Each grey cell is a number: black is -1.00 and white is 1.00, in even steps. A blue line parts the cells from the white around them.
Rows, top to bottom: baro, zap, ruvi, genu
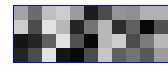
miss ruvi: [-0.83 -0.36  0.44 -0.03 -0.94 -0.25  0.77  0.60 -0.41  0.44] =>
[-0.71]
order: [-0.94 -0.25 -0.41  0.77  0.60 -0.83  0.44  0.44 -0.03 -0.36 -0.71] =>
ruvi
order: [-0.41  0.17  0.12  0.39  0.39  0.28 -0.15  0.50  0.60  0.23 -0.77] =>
baro
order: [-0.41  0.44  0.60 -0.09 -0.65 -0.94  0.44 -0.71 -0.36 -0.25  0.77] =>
zap
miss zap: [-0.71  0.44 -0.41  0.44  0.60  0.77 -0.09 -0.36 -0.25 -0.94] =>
[-0.65]
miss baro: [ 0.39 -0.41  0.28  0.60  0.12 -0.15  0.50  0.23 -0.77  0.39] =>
[0.17]

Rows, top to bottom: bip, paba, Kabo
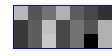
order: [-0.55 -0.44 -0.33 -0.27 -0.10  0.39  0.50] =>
paba
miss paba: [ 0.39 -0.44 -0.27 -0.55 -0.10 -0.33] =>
[0.50]

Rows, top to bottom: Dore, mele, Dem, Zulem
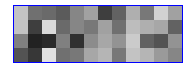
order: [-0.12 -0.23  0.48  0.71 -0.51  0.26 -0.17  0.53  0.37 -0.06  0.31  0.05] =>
mele
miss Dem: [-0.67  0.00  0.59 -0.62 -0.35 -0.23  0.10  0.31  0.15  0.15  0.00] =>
[-0.73]
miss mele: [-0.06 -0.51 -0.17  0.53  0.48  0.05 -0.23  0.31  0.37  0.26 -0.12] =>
[0.71]
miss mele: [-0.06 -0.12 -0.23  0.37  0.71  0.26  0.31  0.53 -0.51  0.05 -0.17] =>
[0.48]

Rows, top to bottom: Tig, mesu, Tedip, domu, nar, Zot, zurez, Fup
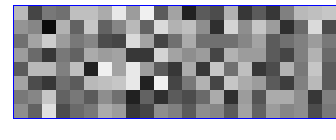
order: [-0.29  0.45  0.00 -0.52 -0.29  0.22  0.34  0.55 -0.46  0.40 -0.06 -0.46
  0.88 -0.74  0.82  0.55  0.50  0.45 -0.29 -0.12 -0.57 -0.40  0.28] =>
Zot
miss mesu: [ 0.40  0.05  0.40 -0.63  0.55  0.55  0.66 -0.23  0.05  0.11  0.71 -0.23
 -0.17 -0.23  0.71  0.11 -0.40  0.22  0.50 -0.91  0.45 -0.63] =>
[0.16]
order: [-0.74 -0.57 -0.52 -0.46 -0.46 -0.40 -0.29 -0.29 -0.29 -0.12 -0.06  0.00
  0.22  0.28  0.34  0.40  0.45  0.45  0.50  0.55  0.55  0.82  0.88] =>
Zot
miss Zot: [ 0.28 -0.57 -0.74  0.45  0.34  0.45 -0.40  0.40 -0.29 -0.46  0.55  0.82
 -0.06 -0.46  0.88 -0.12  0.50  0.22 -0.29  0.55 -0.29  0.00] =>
[-0.52]
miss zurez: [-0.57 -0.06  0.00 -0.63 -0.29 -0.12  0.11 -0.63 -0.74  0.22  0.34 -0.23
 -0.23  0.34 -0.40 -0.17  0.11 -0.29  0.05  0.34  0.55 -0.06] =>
[-0.34]

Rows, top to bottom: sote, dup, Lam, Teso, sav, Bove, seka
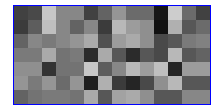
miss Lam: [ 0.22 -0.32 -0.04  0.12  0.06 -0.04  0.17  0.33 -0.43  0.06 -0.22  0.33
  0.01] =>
[-0.37]
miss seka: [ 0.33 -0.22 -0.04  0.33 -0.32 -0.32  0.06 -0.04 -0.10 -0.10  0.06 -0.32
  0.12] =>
[0.27]
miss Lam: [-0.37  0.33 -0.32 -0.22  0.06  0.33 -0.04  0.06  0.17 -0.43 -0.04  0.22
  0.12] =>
[0.01]

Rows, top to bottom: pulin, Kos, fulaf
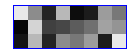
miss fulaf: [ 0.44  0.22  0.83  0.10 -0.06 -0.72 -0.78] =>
[-0.84]
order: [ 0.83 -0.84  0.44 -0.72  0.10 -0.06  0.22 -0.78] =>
fulaf

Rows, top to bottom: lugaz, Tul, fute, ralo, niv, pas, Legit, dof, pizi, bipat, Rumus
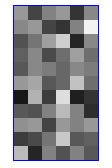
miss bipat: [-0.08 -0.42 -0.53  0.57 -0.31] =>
[-0.25]
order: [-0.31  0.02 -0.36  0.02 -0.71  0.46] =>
Rumus
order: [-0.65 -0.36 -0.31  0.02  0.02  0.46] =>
dof
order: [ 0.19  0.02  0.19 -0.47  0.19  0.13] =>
pizi
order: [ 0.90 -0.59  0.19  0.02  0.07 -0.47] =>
Tul
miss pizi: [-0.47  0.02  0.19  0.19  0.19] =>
[0.13]

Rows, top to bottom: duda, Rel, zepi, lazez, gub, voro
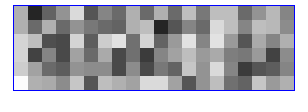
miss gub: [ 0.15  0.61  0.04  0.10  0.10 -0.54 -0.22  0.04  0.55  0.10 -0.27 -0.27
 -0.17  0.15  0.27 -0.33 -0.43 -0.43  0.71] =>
[-0.06]
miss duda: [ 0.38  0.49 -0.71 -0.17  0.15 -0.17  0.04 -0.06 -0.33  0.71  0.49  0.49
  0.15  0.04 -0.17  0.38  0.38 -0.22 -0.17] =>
[0.44]
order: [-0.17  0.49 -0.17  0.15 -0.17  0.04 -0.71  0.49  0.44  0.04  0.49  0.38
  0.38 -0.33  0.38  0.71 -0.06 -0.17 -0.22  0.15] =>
duda
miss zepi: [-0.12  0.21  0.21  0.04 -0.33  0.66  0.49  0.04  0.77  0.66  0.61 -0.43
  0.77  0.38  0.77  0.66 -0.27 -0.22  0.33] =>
[-0.38]
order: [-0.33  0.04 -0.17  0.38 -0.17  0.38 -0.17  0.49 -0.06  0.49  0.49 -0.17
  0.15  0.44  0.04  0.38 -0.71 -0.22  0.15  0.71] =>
duda
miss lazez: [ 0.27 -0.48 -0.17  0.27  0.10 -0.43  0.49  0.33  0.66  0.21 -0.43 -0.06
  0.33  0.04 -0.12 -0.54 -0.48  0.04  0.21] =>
[-0.01]

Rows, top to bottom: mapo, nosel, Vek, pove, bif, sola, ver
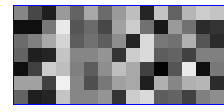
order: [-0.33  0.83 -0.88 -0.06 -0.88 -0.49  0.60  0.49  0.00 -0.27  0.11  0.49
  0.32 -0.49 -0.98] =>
bif
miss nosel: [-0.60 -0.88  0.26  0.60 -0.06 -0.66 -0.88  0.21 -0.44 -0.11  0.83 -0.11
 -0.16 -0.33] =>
[-0.82]

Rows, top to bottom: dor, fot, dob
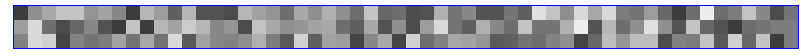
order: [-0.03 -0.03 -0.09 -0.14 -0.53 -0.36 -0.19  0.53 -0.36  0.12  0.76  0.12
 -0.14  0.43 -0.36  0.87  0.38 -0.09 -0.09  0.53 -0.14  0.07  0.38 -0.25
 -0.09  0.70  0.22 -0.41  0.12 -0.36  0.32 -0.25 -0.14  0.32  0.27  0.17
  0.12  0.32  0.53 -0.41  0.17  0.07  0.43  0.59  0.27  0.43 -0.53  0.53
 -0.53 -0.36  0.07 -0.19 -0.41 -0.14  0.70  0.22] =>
fot
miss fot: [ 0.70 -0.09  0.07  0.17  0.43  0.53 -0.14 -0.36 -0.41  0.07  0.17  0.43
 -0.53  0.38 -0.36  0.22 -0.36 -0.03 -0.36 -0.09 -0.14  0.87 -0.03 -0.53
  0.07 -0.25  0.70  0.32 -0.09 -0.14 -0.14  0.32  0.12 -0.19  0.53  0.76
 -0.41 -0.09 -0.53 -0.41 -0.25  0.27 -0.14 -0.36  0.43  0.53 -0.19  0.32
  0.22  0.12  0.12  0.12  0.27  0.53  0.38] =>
[0.59]

